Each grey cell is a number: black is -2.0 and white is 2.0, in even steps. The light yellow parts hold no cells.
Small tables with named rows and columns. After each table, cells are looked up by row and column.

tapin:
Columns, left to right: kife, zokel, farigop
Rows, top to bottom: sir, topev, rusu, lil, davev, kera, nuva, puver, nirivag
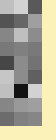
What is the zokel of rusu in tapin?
1.0
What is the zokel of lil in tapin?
0.0
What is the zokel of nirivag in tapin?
0.0
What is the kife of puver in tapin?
0.1
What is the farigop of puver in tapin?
0.5
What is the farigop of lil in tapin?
-0.1
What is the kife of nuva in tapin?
1.0
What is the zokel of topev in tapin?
-0.4
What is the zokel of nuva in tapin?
-1.7
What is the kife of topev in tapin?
-0.7
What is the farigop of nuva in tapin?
1.3
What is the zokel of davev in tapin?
0.2
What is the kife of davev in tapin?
-0.9
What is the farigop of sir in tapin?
-0.6
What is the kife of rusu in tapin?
0.1
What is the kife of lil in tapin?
-0.1

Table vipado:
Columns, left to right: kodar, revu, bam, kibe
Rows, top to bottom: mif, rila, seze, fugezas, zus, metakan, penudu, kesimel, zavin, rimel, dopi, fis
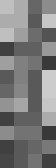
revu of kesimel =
0.6
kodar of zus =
0.5
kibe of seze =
-0.7
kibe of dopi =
-0.1
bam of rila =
-0.6
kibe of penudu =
1.2
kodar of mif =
1.0
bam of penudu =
-0.6
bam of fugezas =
-0.5
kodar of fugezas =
-1.0
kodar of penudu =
-0.4
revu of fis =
-0.6
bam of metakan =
-0.6
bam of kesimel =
-0.6
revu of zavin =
-0.5
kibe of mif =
0.2
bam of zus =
-0.2
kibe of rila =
1.1

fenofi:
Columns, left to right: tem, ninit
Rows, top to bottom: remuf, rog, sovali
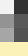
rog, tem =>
0.3
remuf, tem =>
1.8
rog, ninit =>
-0.6
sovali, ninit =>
-0.7
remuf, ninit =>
-1.2
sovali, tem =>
0.6
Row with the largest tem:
remuf

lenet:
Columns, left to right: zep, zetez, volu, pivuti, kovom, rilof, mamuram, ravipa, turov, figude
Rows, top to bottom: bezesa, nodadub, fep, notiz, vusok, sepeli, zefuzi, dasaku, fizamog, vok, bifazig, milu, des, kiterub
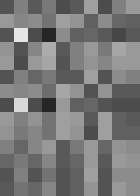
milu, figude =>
0.3
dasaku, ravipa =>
-0.7
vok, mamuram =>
-0.8
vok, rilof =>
0.3
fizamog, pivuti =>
-0.2
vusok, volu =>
0.4
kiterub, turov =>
0.4
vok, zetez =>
-0.1
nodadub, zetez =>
0.1
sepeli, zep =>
-0.7
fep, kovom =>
0.2
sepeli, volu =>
-0.4
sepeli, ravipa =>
-0.7

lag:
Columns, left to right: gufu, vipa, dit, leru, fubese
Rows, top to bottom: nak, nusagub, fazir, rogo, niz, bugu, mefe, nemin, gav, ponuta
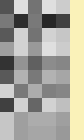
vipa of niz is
0.3
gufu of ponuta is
1.1
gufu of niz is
-1.2
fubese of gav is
0.5
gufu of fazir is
-0.6
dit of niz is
-0.5
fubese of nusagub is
-1.0
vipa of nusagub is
-1.3
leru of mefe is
0.0
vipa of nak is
1.5
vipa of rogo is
1.3
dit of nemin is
-0.4
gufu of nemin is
-1.0
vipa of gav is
0.5
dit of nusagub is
-0.1
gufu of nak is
-0.7
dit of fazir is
-0.2
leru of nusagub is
-1.4
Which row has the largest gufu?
mefe

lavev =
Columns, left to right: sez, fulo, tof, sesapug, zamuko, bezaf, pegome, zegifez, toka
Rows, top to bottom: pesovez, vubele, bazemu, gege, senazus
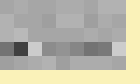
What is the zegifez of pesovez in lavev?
0.8
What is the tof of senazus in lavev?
0.7
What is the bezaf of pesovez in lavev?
0.7
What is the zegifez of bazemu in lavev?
0.6
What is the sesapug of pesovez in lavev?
0.6
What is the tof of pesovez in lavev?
0.6
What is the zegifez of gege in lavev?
-0.1
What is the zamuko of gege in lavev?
0.3
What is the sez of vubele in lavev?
0.8
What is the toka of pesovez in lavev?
0.8
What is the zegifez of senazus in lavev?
0.7
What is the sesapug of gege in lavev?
0.2
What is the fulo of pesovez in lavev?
0.7
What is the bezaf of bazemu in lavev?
0.6
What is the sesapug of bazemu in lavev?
0.6
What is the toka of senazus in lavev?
0.6
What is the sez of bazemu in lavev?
0.8
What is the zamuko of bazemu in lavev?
0.6
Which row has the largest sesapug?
senazus

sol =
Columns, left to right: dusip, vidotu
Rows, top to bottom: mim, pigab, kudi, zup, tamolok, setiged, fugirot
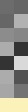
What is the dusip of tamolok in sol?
-1.2
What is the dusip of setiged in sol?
0.7
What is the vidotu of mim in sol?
-0.4
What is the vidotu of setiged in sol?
-0.7
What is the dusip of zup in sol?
0.7
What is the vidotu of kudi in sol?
0.1
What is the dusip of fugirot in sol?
0.6
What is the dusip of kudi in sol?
0.2
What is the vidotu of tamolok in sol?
1.4
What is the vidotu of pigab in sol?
0.8
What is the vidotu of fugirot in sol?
-0.2
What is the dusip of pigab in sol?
-0.4
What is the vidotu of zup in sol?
-1.2
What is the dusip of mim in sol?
-0.3

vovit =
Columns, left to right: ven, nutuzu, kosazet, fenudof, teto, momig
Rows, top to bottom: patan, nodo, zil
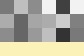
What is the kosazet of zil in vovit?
0.4
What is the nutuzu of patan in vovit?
1.0
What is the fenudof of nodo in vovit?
0.7
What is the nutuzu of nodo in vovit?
-0.4
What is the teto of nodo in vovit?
1.2
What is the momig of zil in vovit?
-0.1

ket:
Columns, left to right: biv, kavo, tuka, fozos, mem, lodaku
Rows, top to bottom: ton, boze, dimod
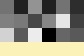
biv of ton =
-0.2
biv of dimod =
1.3
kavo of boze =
-0.1
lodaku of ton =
-1.3
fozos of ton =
-1.5
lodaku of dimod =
-0.6
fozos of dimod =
-2.0
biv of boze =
0.0
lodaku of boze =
-1.0
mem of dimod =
-0.4
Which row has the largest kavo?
boze

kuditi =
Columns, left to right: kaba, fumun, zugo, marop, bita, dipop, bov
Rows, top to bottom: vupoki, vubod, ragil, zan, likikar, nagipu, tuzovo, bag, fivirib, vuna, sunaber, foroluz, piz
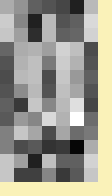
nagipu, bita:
1.1
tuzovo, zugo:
0.9
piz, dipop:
-0.6
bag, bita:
0.9
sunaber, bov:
0.7
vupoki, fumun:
0.3
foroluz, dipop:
-0.5
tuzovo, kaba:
-0.7
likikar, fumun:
0.8

